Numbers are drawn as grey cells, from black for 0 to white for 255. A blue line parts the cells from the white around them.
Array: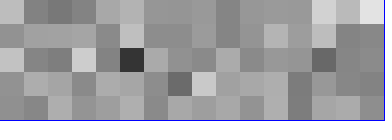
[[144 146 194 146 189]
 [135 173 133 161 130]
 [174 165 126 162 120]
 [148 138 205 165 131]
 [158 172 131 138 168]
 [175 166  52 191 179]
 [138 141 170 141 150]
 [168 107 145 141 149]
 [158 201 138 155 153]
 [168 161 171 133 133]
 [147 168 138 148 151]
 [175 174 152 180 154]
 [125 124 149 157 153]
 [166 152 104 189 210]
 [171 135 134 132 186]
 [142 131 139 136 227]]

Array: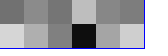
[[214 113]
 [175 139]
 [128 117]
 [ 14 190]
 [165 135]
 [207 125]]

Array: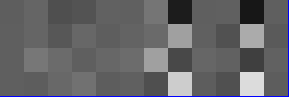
[[ 95  95  95  94]
 [ 93 119 101 101]
 [104 107  87  79]
 [113  95 103  83]
 [ 93 103  94  97]
 [ 96 108  99  96]
 [ 79 160 106 117]
 [205  72 160  28]
 [ 93 102  96  95]
 [ 80  97  81  96]
 [220  63 171  23]
 [ 93  97  90  95]]

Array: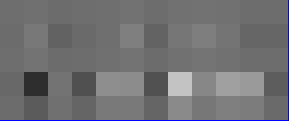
[[108 104 110 108 110]
 [ 91  46 115 120 112]
 [112 115 108  98 108]
 [101  80 109 106 110]
 [121 142 112 111 111]
 [121 140 115 127 114]
 [101  81 108  99 109]
 [138 195 113 118 113]
 [119 135 116 126 114]
 [127 160 113 116 113]
 [124 154 109 102 109]
 [106  93 109 102 109]]

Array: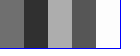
[[111 111]
 [ 48  48]
 [173 173]
 [ 86  86]
 [253 253]]

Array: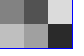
[[191 130]
 [160  82]
 [ 42 219]]
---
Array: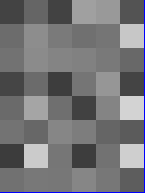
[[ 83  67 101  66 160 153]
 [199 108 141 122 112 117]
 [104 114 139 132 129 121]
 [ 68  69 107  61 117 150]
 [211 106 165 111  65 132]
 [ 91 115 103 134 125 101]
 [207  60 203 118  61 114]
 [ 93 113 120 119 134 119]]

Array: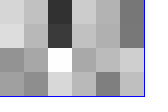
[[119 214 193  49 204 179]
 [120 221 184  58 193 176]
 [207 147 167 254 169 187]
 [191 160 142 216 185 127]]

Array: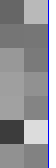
[[185 102]
 [118 117]
 [122 152]
 [145 159]
 [132 161]
 [220  60]
 [130 145]]

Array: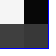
[[  7 245]
 [ 56  63]]

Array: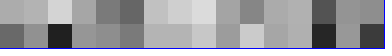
[[142 172 179 212 166 122 102 193 207 219 164 134 171 177  83 148]
 [ 59 105 145  32 150 142 122 180 180 199 156 203 166 176  38 152]]

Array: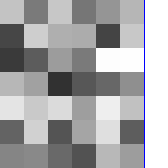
[[182 195 122 199 118 149]
 [200  70 206 175 172  68]
 [254  58  92 156 122 253]
 [143 183 161  49  87 103]
 [193 228 201 219 158 238]
 [ 93  99 209  84 165 223]
 [157 133 137 105  82 184]]
